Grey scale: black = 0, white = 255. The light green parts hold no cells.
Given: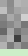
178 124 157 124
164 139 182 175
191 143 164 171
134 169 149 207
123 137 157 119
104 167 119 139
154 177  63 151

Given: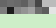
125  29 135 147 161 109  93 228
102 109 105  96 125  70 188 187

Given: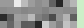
139 102 152  92  94  39 202 157 130 194 169
154 154 235 187 156 141 150  98  38 152 181
138 142 143 134 139 139 130 142 143 138 140
 43  93 159 155 185 128 114  76 146 179  95

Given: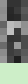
152  70  31 101
146  51  51  73
141  41  58  88
147  38  42  79
101 187 176 144
128 192  59 147
145  52  54  75
107  59 153  75
140  61  71  89

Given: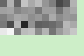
232 245 127 187 193 138 179 116 155 178 198
104 178  98 196 169 188 149 127  72  92 178
161 165 133 146 152 119 158 158 113 152 168
128 148 167 162 142 152 127 170 140 153 148
122  76 182  37 146  95 100 106 120 183 169

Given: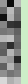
216 175 192
151  10 184
105 186 114
 16 176 110
134  52  46
119 127  98
184 192 110
104  46 101
 95 181 131
161 150  36
 97 180 119
143 116 129

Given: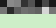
117  42  92 111 105  97 213 117
 26 138 130  51  82  20  71  26

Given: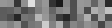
145 130 151  83 118 126 204 130 173  81 134 119 145 135  71 135
150 145  53 144 223 132 151  51  26 133  79 152 148 100 150  43
 92  96 115  75  94 125 146 101 132 142  80 149  75 175 156 194
 93  78  38 117 111 182 151 115  59  37  80 128 175  79 163  76
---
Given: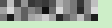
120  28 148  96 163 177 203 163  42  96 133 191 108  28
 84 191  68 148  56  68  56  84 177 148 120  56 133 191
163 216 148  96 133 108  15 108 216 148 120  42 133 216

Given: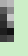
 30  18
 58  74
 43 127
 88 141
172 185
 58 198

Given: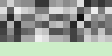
165  41 179 109 109 179 194  97  82 109 165  17 209 139 165 124
223  97 238 209 194 124 124 223 223 194 209  97 139 238 124 223
 82 109  66 165 165 238 223 179 179 165  66  97 209 179 209 194
 66 139  54  97 109 209 194  82  82 109  66 124 179 109 194 109
 54 179  41 151 151 109  82 179 194 151  41 209  66 124  97 124
151 209 151 139 139  54  54 151 165 139 151 223  41  82  54  82

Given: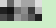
 32  19 114 140  59 181
 74  46 153 126  87  32
210 102 196 165 165 223

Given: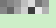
134 102 164 206  59 232 177
118 134 148 190 218 118 148

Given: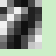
100  32  16  72 197 213
128  46  16  72 143 241
229 100  46  16  86 183
229 112  32  16  72 183
241 143  59  16  32 128
 46 157 241 143  32  46
128 241 143  59  32  59
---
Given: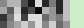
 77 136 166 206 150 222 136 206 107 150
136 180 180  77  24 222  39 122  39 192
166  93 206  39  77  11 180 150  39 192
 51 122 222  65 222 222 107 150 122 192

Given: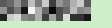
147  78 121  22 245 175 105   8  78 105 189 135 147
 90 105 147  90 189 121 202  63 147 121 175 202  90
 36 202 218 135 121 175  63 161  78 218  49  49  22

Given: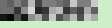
111 111  53 141 214  37  53 170 186  53  96  68 170  96
 22   8  81  22 141 170  81 200  81 125 186  81 200 170
111  96 125  96 186  68 125 125 111  96 200 125 125 200

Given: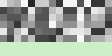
145 113  54 145 160  99  99 247 160 145 145 216 145 160 160  54
113  84  84 113 190  84  84 216 190 113 113 247 129 190 175  84
 70  99 113  70 232  99  84 190 216  70  70 232  70 232 216 113
232 190 175 247  39 204 204 129  54 247 247  84 247  54  54 175
232  99 190 232  70 113  99  99  54 216 232 232 216  54  54 175
129  70 204 129 190  70  70  54 175 129 129 247 129 175 175 204

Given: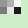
123 231  26
150 177 245

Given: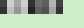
 50 192 150 192  35  94  82 165  50
 66 206 165 206  50 108  94 179  66

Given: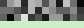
111 111  83  55 182  41 167 138  97  97 138  55
 97   9 123 224  55  83  25 153 153  41 111  68
 68 153 182  41 182 167  83 153  25 194 111   9
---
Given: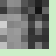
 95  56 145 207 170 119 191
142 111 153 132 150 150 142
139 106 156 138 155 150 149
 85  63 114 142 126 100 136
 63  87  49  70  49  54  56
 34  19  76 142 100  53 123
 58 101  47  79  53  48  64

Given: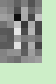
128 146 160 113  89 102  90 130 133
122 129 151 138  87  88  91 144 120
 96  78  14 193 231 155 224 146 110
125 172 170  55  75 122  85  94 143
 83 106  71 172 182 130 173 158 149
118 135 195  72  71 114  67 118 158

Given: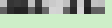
191  96
 53  44
 58  34
 53  35
192  96
 58  43
193 103
202 212
208 210
192  99
 52  41
204 212
 42  31
193  95
189  97

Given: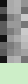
 16  86  33  92  92  17 103  91  21
169 170 128 153 124 154 123 133 171
178 176 149 154 148 173 144 149 179
147 111 201 118 202 193 182 161 115

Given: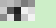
180 204 138
187  85 225
164  27  48
122 240 197
145 219 242

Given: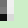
113 122  15
240 238 216
